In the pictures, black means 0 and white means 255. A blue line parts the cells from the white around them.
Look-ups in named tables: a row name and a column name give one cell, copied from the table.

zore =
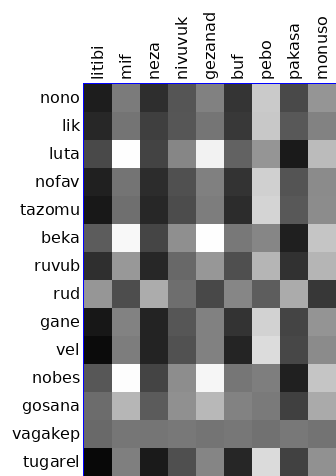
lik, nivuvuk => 86
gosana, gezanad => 184
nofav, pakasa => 84
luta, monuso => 187
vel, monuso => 139
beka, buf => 120
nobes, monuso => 197
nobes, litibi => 87
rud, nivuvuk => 110
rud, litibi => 150
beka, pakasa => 31
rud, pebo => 93
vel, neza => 35
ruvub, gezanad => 151
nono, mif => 123
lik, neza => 63
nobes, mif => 253
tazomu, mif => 111
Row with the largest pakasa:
rud

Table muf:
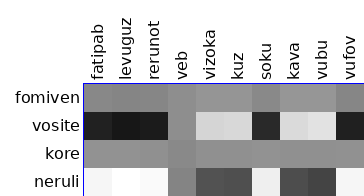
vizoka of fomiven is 149
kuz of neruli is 79
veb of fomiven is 142
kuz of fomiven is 149
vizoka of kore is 144
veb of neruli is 132
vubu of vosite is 226

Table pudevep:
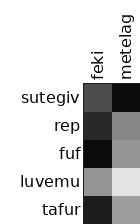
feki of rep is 41
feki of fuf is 12
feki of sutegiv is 76
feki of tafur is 28
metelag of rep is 134
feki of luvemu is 149
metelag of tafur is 157

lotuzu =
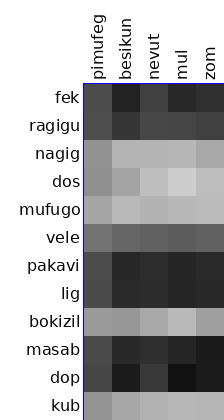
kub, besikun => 167
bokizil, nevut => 168
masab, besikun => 41
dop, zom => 27
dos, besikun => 164
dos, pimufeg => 144
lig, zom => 41
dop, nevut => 56
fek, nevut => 64
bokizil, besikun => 151
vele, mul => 93
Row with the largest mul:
dos

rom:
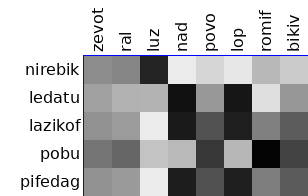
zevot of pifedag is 145
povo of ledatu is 152
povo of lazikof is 82
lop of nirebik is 231
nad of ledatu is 17
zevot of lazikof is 145
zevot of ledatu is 160
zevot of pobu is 117
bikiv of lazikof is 92
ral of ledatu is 178
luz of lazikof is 235
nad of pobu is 185
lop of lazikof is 30
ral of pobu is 102
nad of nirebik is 235

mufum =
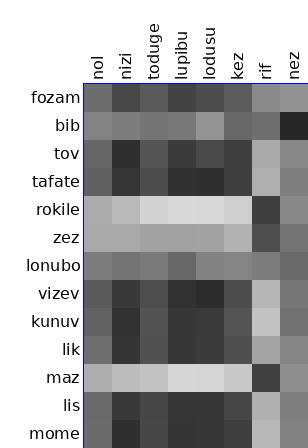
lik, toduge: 81
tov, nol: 102
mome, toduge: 71
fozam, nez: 145
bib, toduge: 117
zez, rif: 78
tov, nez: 135
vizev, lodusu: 45
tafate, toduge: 77
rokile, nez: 136
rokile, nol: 172
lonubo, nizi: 116
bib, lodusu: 147
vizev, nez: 119
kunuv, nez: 115
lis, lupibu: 54
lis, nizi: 57
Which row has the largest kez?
rokile

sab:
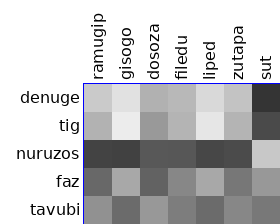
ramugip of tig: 178
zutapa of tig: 180
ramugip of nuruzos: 67
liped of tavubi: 107
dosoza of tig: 153
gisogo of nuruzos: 65
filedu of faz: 135
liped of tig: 230
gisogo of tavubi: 107
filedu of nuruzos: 87
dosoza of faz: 98
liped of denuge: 217
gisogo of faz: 168
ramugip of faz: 104
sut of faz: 152
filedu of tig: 180
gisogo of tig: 236
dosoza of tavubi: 152
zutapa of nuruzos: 75
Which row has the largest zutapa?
denuge

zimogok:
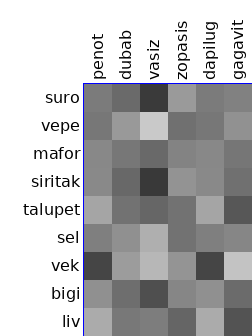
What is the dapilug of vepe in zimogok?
119
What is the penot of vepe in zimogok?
119
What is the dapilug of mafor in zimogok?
136
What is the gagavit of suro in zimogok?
129
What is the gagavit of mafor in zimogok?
118
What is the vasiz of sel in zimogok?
175
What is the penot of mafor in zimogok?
136
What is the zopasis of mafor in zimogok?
131
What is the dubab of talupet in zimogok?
114
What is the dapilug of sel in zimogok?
127

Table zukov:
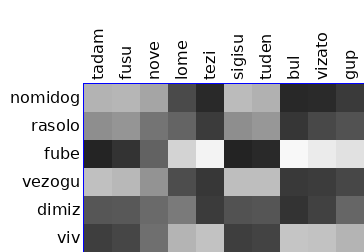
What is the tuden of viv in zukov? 67
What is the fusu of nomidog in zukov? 182
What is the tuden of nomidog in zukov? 177
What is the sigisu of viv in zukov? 62
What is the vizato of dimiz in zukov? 65
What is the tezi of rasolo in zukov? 59
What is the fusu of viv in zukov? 70
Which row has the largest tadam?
vezogu

